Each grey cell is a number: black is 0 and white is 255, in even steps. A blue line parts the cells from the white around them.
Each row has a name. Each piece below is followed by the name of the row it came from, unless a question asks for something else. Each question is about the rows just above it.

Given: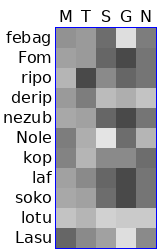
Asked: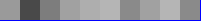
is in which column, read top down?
T
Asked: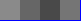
laf
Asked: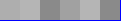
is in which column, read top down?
T
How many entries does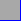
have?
1
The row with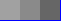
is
laf

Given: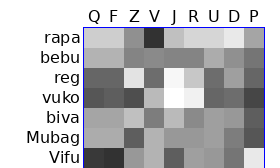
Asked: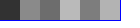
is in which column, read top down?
V
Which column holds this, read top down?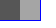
Q
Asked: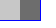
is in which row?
reg
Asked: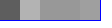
Mubag

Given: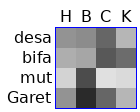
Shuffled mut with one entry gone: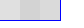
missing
[76]
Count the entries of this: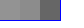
3
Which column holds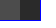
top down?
B
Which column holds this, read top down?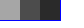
B
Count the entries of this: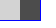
2

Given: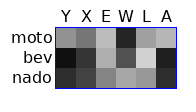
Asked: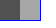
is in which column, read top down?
W
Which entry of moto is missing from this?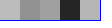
[118]
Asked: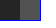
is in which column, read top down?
W
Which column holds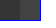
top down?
X

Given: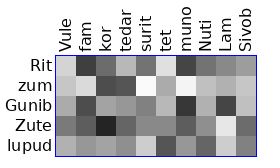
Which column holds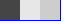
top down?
Lam
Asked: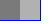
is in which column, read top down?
Vule

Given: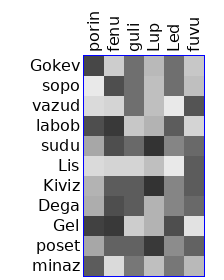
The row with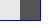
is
vazud
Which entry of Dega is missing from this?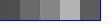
[173]
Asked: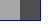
sudu
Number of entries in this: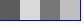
4
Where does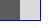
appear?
minaz
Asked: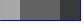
poset
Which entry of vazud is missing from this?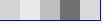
[84]

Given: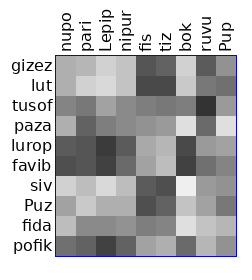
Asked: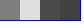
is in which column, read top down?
bok
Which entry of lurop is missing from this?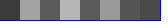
[169]

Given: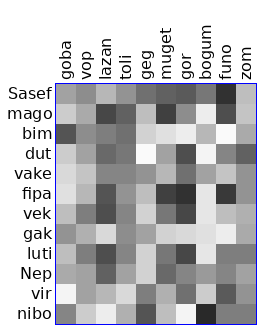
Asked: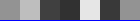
fipa
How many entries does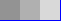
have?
3
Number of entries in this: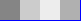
4
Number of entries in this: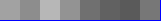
8
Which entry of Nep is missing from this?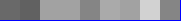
[154]
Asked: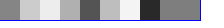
nibo
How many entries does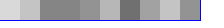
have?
10

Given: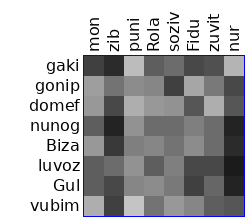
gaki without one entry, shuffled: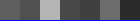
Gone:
[188]
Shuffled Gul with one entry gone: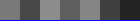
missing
[102]
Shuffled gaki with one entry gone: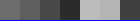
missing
[80]
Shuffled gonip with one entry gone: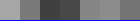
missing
[158]

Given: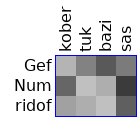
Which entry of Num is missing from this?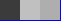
[102]
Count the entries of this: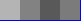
4
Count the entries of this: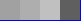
4
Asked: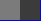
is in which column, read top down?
sas
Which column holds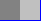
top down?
tuk
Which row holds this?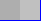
ridof

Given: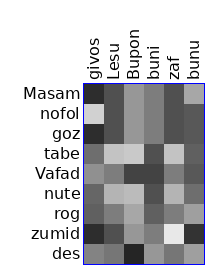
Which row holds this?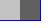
tabe
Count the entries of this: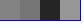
4

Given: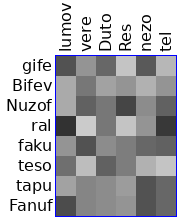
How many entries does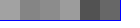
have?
6
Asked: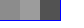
tapu
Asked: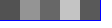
gife
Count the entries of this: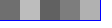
5
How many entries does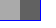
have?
2
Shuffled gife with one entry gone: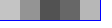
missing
[89]
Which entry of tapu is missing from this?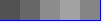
[156]

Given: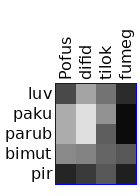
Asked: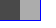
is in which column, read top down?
Pofus
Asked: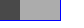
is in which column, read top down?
Pofus
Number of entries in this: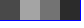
4

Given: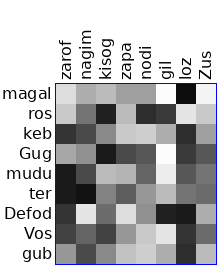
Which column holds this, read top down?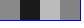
kisog
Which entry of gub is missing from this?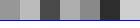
[194]
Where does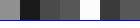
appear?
Gug
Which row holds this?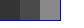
keb
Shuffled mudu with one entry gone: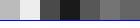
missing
[180]
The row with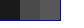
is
Gug
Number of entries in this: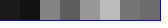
8

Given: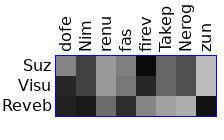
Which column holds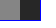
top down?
dofe
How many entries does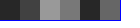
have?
6
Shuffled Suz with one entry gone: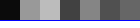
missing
[127]
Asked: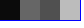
Suz
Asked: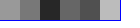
Visu
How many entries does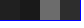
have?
4

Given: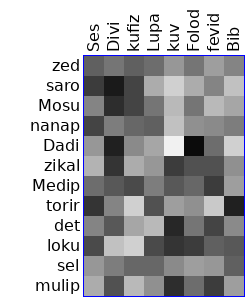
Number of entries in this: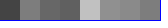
8
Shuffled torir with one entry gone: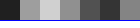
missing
[201]
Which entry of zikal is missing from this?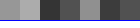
[179]
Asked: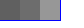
zed
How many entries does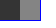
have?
2

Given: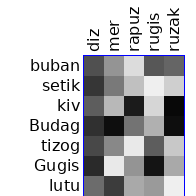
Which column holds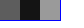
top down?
rugis
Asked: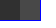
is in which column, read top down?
diz
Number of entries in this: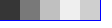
5
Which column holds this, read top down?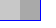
ruzak
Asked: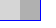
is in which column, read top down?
rugis

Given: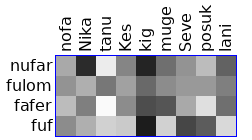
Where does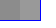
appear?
fulom
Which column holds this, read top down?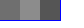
muge

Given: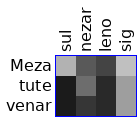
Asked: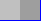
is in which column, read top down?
sig
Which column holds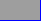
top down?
sig

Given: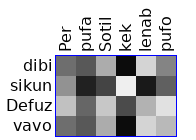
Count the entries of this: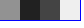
4
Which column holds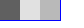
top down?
pufo
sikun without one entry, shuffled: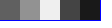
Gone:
[33]
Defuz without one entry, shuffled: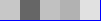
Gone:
[75]
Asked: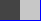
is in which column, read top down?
Sotil
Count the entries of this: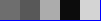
5
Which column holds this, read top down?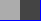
Sotil

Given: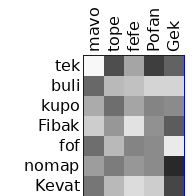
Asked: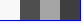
tek
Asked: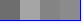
kupo
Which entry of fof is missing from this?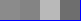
[234]
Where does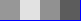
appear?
Fibak
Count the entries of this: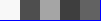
5

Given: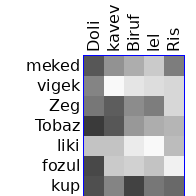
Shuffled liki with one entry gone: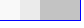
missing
[188]
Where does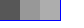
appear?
Tobaz

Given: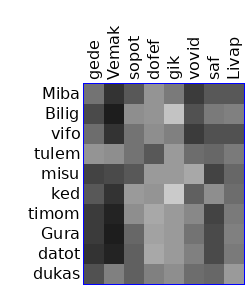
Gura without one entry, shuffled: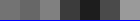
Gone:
[162]
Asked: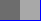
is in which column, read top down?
vovid
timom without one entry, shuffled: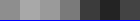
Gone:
[136]

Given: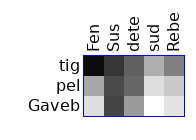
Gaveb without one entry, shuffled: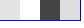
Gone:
[155]
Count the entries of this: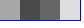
4
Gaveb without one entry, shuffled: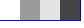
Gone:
[222]
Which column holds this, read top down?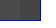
Sus
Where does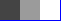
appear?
Gaveb
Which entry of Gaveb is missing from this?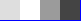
[228]

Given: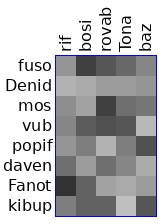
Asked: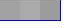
Fanot
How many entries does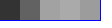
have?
5
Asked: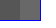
fuso

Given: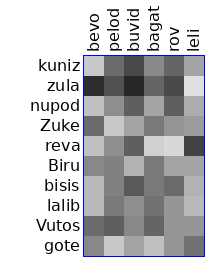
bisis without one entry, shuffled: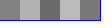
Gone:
[89]
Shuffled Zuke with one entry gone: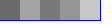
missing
[156]
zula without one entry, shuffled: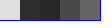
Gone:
[81]
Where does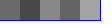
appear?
kuniz
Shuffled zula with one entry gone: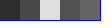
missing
[39]
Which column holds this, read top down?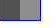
pelod
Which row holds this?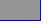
Vutos

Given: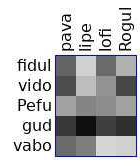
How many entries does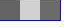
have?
3
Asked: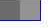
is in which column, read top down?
lofi
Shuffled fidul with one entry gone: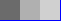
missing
[100]
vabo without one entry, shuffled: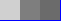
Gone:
[214]
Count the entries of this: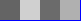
4
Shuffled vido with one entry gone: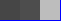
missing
[147]

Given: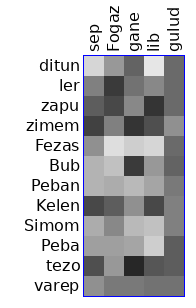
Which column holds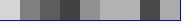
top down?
sep
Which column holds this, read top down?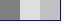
Fogaz
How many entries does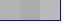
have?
3
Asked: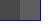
Kelen
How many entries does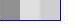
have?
3
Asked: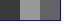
Bub
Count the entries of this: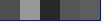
5

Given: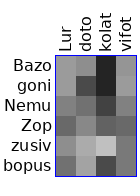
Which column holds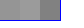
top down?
vifot
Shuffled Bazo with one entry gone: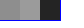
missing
[149]

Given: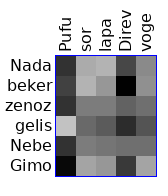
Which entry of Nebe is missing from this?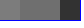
[117]
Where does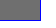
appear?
Nebe
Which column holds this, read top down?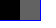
Direv
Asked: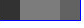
zenoz
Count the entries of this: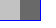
2
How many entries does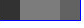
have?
4
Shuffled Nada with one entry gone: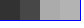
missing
[138]

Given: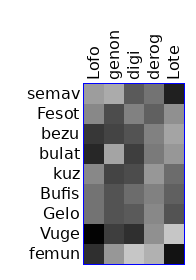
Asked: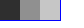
Vuge
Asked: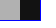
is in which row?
femun

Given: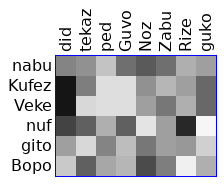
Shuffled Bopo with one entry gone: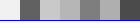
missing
[167]
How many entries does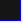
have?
1
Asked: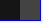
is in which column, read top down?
did
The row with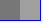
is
gito
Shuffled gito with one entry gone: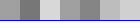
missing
[152]
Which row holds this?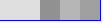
Kufez

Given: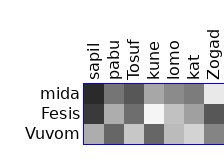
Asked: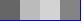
Vuvom
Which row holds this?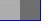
Fesis
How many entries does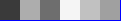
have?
6

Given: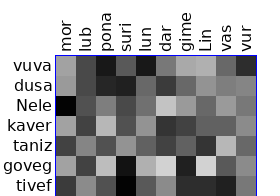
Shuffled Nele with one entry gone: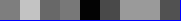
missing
[112]
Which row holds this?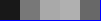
vuva
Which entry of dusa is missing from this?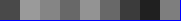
[38]
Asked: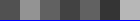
taniz
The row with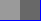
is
Nele
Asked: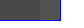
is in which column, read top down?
lub

